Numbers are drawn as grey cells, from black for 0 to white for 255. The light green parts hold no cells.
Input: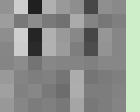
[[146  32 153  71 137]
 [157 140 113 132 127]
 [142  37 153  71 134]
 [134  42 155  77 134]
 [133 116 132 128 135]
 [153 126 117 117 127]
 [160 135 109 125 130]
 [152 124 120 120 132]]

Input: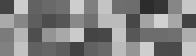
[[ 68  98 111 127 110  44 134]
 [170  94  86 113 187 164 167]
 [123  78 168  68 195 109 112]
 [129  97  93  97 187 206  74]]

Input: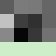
[[ 93 121]
 [194  48]
 [136  55]]

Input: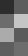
[[ 45]
 [108]
 [171]
 [ 94]]

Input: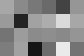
[[167 120  67]
 [154 162 218]
 [116 139 137]
 [125  22 234]]

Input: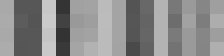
[[169  87  52 163 164 104 120 134]
 [171  85  66 158 164 100 109 125]
 [169  87  51 163 164 102 122 134]
 [172  87  57 178 163  98 115 133]]

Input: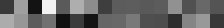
[[ 57  19  90 140  92  89 145 104]
 [172  92  16  20 104  79  45 153]]

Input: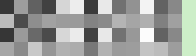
[[ 55  97 214  59 113 243 136]
 [187 142 155 131 180 175 160]
 [ 54 105 215  65 114 252 136]
 [166 200 177 120 155 195 157]]

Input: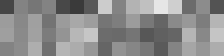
[[ 70 118  72  88 131 192 207 140]
 [156 160 155 157 126 120 138 125]
 [159 161 148 198 106  87 101 136]
 [131 174 181 151 146 119 132 150]]
